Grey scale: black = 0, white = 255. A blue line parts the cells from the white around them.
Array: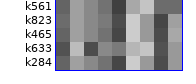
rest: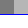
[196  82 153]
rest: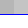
[ 82 153]
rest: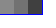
[168 196 108 108]

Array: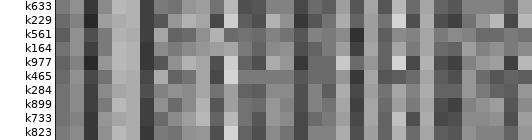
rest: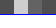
[172 150  56 107 107 200 107 150  99 212  72 178  79  64 130 150 158  64
 184]
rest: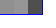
[212  99  79 138 114  72 130 130 172  79 158  99 178 107 165  93  86 144
 130 130  99 150]
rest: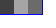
[158 122 165  79  64 130 144 158  86 138]
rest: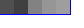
[ 64 184]
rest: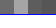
[144 130 130  99 150]
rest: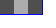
[ 64 114 150 184  72 184]
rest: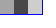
[ 93  79 178 144  56  86 114 172  99 158 114 212  79 172  79  64 114 150
 184  72 184]

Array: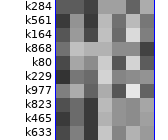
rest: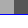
[231  99]
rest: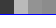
[166]
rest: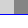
[140 147]
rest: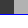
[147 140 160]
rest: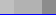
[140  66]

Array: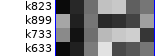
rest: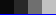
[200  95 118]
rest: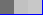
[ 95 118]
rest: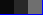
[193 200  95 118]
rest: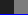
[226  73  87 118]
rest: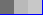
[207  54]
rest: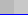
[207  54]

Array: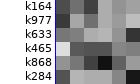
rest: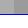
[189]
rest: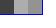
[161]
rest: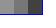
[ 17  97 155]
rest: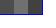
[173 147 161]
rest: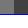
[ 17  97 155]
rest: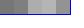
[52]
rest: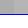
[147  52]

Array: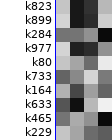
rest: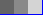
[122]
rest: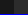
[205]
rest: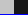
[ 50 184]
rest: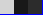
[205]

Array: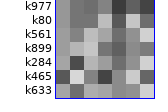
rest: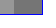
[189  88 197 110]
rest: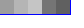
[139 124]
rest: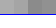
[209]

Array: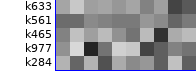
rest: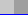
[165 151 165 130 159  68  89]
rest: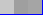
[151 165 130 159  68  89]
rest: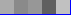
[95]

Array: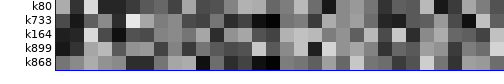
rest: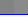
[117 166  45 146 166  82  67 178 193 185 125 146  95 185  75 199  45 138
 172 103  95  67 193]
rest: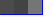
[ 45  67  16   3 117 125  59 172 138 159 109  38  31  89  95 153  75  16
 193  95]
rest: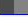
[138 117 166  45 146 166  82  67 178 193 185 125 146  95 185  75 199  45
 138 172 103  95  67 193]
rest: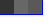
[159 146  59 125 109 212]
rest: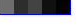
[125 117  95 159 103 199 117 109  59  82 206 117  51 159 153 109]
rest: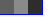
[232 166 125 138  75  67 117  45  67  16   3 117 125  59 172 138 159 109
  38  31  89  95 153  75  16 193  95]

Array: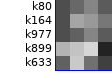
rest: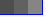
[91]
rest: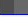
[133  91]
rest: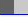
[112  64]

